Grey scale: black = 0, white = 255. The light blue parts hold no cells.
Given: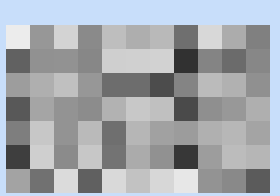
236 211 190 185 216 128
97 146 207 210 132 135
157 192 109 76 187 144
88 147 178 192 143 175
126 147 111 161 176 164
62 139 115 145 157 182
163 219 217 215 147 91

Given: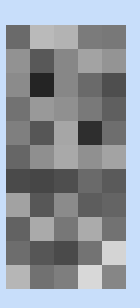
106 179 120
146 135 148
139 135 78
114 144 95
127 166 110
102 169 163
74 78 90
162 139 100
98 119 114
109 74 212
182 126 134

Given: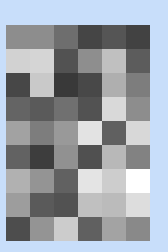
141 110 85
210 82 192
71 57 175
100 112 217
162 153 96
98 145 184
177 97 205
157 82 187
77 204 163

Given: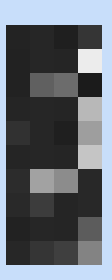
35 31
34 37
34 108
37 37
49 31
37 37
44 140
41 37
34 37
39 63

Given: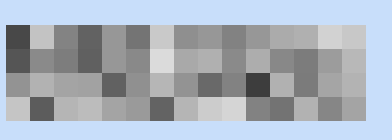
72 131 151 201 151 151 176 200
85 125 151 219 176 173 124 184
147 164 97 182 105 61 123 179
197 181 164 99 204 130 178 164

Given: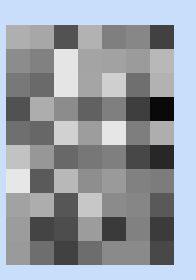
175 82 127 65
140 229 162 184
120 229 207 178
81 140 127 9
111 209 230 174
194 104 127 39
231 184 154 124
162 86 139 89
156 77 58 59
154 65 138 72
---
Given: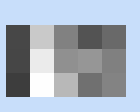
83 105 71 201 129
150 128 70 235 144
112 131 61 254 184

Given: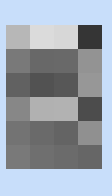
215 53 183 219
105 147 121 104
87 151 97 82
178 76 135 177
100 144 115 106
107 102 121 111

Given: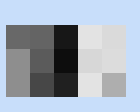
227 218 104 100 23
215 220 142 91 13
227 174 142 71 32

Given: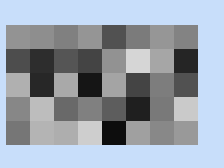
150 131 147 142 128 149 81 123
166 37 77 45 85 68 146 214
125 81 176 39 169 21 164 68
121 202 135 189 105 128 93 31
136 153 118 180 174 206 13 160

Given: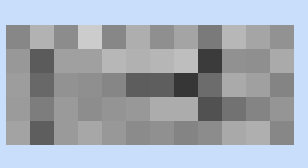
165 146 135 178 140 204 135 174 143 164 122 183
143 170 152 91 160 160 183 177 182 190 59 145
160 132 157 104 146 143 134 93 94 54 108 170
132 149 155 125 154 141 148 152 172 172 81 114
175 135 163 94 154 167 152 139 144 132 140 169

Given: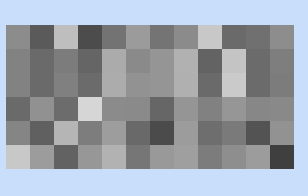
112 141 140 90 190 76 115 155 116 139 200 106
107 126 130 106 124 101 171 138 149 177 99 196
107 124 130 106 128 107 172 146 149 176 106 202
135 137 106 145 108 214 139 138 102 149 129 150
83 146 133 96 181 125 157 105 75 156 110 122
156 63 200 156 98 151 178 118 153 159 124 142

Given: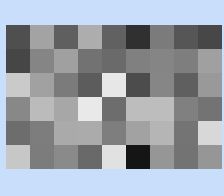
86 71 79 163 95 173 97 48 123
126 160 70 133 160 114 106 128 133
95 153 202 161 123 92 231 76 134
128 115 136 187 167 233 109 189 189
116 216 109 125 170 171 126 162 181
115 150 199 124 138 105 225 21 150

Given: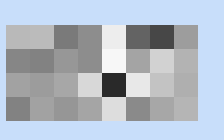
71 157 185 187 122 141 237 99
210 179 134 130 151 141 247 164
195 175 162 156 167 216 41 232
167 181 130 162 150 165 221 138
